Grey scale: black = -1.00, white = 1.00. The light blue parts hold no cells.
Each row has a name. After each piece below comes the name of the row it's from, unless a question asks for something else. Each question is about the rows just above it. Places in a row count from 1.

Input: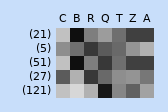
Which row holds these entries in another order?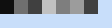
(21)
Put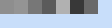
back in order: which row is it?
(27)
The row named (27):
[-0.29, 0.39, -0.56, -0.18, 0.11, 0.16, -0.07]
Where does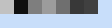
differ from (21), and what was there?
6, [-0.50]

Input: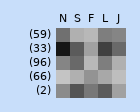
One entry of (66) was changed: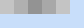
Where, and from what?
5, [0.49]
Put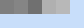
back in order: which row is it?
(59)
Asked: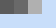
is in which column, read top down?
S
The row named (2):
[0.09, -0.34, -0.06, -0.29, 0.26]
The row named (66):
[0.54, 0.38, 0.15, 0.32, 0.49]
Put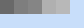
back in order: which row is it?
(96)

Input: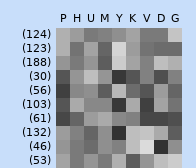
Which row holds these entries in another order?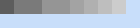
(53)
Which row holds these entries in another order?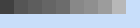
(56)
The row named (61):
[-0.44, -0.21, 0.22, 0.33, 0.07, 0.01, -0.44, -0.44, -0.38]
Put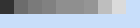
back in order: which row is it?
(46)
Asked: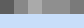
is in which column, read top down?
M
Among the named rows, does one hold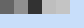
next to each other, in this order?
yes

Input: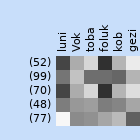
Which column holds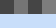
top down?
luni
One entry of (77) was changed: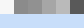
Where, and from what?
6, [-0.25]

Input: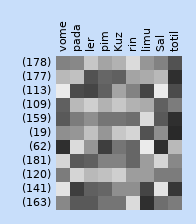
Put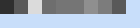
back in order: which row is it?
(159)
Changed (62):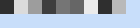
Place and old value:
3, [0.18]
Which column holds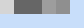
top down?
rin
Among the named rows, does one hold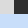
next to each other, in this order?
yes

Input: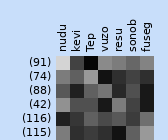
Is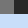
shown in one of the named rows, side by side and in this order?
yes
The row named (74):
[-0.03, -0.25, 0.20, -0.86, -0.63, -0.48, -0.63]
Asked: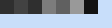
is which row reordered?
(74)

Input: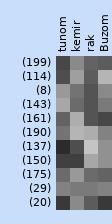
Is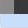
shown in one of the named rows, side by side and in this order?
no
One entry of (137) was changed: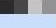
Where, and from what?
2, [-0.39]
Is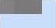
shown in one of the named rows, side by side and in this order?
yes
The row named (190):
[-0.10, 0.42, 0.36, 0.02]
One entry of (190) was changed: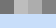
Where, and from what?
2, [0.42]

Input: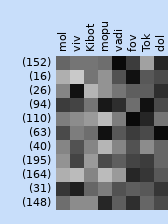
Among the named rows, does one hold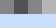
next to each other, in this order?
yes
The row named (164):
[0.37, 0.47, 0.04, 0.47, 0.21, -0.70, -0.58, -0.31]

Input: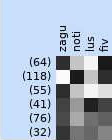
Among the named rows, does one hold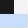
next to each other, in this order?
no
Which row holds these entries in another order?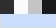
(118)
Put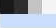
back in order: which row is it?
(64)
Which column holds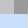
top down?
noti
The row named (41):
[-0.48, 0.21, -0.75, -0.48]
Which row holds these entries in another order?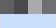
(76)

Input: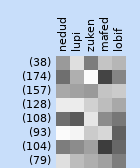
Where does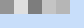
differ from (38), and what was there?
1, [0.21]
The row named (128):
[0.85, 0.85, 0.64, 0.48, 0.32]
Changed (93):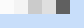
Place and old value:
4, [0.69]
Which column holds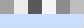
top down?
lupi
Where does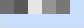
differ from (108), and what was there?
4, [0.10]

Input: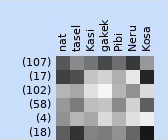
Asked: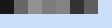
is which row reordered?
(18)
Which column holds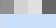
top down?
Neru
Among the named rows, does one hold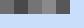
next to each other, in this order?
no
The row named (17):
[-0.49, -0.38, 0.54, 0.65, 0.37, 0.82, -0.71]
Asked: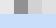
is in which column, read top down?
Neru
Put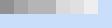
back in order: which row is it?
(4)
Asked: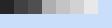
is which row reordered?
(17)

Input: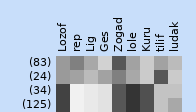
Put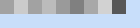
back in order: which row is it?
(83)
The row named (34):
[-0.48, 0.89, 0.83, 0.77, -0.32, -0.59, -0.37, 0.53, 0.53]
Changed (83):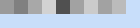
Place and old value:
5, [-0.32]
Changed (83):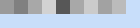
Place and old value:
6, [0.27]
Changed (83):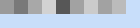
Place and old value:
2, [0.00]
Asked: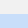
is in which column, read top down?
rep

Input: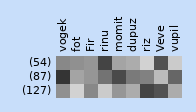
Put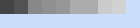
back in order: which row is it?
(127)
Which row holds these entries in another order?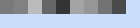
(87)

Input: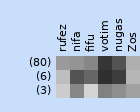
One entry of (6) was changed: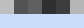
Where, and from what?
3, [-0.20]
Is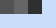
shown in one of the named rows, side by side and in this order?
yes
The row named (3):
[0.60, 0.06, 0.66, 0.01, 0.11, 0.26]

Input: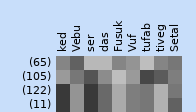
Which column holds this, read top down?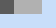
tiveg
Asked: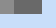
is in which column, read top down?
das

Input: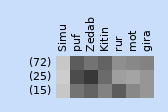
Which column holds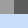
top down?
rur
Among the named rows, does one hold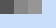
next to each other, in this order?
no
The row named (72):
[0.56, -0.28, -0.10, -0.22, 0.12, 0.07, 0.02]
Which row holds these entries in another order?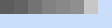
(72)

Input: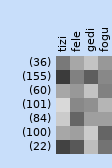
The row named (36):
[-0.05, 0.31, 0.53, 0.19]
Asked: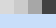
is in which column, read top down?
tizi
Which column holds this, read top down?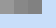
fogu
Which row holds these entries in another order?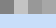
(60)
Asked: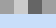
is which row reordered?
(84)
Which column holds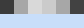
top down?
tizi
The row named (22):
[-0.48, -0.31, 0.48, -0.10]

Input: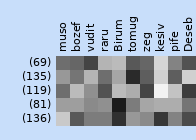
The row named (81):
[0.24, 0.24, 0.08, 0.13, -0.79, -0.03, 0.30, 0.36, 0.36, -0.08]
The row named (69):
[-0.14, -0.20, -0.47, 0.41, 0.47, -0.31, -0.20, 0.68, 0.03, -0.36]
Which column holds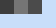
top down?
Deseb
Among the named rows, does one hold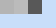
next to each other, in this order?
yes
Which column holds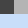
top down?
vudit
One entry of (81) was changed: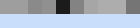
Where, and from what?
6, [-0.03]
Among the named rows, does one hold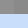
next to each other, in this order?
no

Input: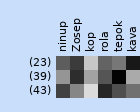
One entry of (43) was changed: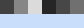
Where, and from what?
5, [-0.38]
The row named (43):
[-0.49, 0.05, 0.72, -0.70, -0.38, -0.12]
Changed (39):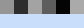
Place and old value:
4, [-0.33]

